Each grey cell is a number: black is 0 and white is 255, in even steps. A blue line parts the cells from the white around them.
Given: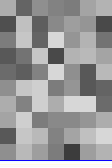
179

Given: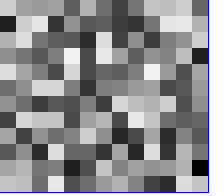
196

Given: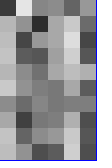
78

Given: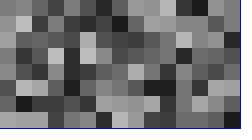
26

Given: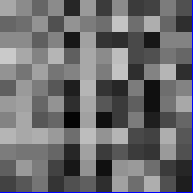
30

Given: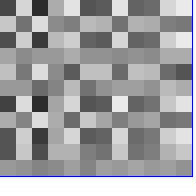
146
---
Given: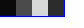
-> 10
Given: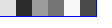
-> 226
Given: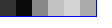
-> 52
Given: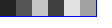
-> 37
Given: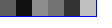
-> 94
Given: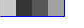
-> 202
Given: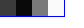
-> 59
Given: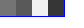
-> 116
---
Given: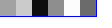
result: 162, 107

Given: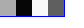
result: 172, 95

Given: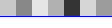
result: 200, 156

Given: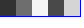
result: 50, 213

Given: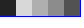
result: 35, 82

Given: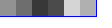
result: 146, 176

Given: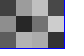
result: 64, 51
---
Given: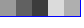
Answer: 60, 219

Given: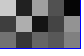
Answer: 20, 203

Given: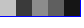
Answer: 140, 196

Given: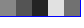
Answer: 35, 225

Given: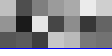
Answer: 70, 235

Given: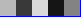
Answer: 217, 217

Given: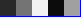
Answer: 242, 242

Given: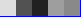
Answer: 33, 222

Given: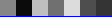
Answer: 112, 220

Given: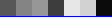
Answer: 61, 231
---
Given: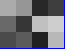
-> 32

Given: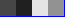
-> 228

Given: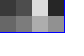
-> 173

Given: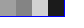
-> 209

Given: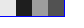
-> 157

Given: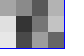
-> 157

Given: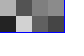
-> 96
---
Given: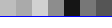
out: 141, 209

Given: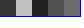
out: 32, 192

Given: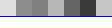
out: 182, 224

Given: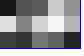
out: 211, 246

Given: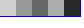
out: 102, 209

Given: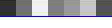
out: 126, 240

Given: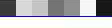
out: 116, 245

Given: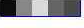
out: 218, 218

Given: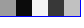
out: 244, 244
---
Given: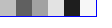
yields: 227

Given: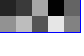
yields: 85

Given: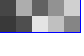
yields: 228

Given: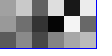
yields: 132

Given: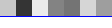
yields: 116

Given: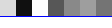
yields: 137

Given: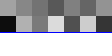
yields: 80

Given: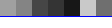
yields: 23

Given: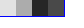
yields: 172

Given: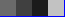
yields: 64
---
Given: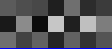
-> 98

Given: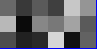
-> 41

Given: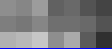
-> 198

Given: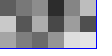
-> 106

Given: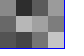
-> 117

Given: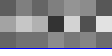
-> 114

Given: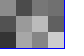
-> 133

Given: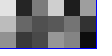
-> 73

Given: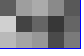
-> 151
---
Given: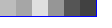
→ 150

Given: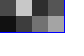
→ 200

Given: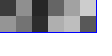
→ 101

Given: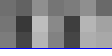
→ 124

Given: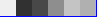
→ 142

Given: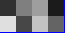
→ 127

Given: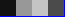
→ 152

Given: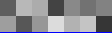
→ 137

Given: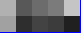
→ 108
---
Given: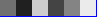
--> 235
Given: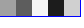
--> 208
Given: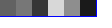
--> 26
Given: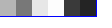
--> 36
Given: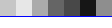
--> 142
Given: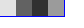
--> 155
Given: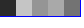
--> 115
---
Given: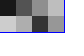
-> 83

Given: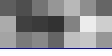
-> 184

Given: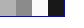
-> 139

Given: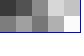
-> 139

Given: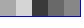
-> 58

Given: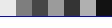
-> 52

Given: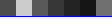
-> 35

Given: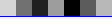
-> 1

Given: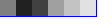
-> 160

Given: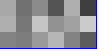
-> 84
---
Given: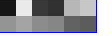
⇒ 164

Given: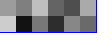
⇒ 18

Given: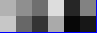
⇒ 103

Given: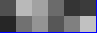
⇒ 113

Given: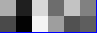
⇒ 3

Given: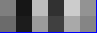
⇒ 28

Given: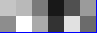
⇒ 255
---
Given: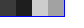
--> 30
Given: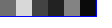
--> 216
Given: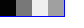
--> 120
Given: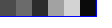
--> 107
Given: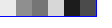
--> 143
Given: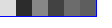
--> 44
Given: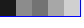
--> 140
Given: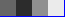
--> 44
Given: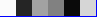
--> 37
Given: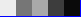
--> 118
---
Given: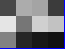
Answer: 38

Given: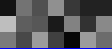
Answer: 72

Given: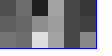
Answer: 109

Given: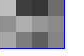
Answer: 125

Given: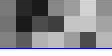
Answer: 92

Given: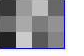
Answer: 203

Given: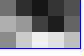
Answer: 203

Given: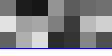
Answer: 174

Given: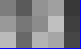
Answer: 104
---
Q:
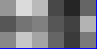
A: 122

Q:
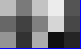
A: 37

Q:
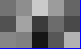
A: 178

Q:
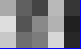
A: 39

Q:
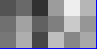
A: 168

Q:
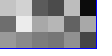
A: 69

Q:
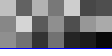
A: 8

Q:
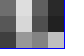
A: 191

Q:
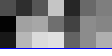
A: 175

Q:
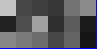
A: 20
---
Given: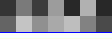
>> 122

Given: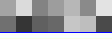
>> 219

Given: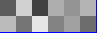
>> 209

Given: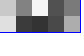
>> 130

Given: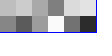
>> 204

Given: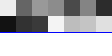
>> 101

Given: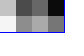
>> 75

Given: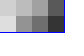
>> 188

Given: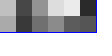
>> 71
